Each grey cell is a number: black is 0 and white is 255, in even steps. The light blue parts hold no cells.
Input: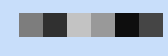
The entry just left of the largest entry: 48
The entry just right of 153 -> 14

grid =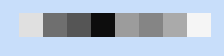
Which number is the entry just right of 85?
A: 13
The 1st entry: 224
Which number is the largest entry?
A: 245

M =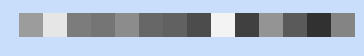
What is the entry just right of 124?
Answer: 117
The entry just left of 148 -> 64

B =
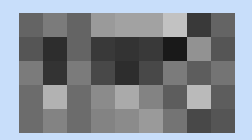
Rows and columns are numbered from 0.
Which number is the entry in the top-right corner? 100
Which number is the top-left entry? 100
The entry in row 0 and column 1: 123
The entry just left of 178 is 108
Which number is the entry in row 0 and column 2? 100
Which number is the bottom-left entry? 108
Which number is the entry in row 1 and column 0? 85
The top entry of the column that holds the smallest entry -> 194
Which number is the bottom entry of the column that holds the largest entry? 116
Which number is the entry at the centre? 45
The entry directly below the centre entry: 170
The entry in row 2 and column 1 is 51
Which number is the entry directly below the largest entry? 25

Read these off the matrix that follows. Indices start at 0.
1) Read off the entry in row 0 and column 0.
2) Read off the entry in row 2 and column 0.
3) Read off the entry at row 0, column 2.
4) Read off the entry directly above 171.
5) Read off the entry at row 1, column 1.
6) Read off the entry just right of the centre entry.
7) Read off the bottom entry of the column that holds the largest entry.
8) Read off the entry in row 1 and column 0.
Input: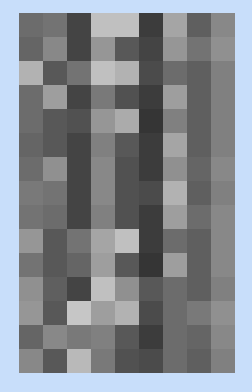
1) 108
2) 178
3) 68
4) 81
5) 136
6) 75
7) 185
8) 101

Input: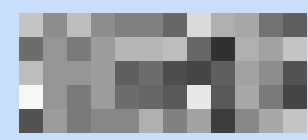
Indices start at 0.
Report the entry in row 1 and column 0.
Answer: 109
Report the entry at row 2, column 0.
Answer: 189
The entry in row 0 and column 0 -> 196
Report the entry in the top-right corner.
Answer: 95
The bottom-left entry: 83
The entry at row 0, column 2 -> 189
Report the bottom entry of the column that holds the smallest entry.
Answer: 61
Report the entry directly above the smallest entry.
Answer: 175
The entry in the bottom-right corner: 196
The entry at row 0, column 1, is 141
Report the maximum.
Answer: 247
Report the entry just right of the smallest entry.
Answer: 175
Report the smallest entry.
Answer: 49
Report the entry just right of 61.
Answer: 135
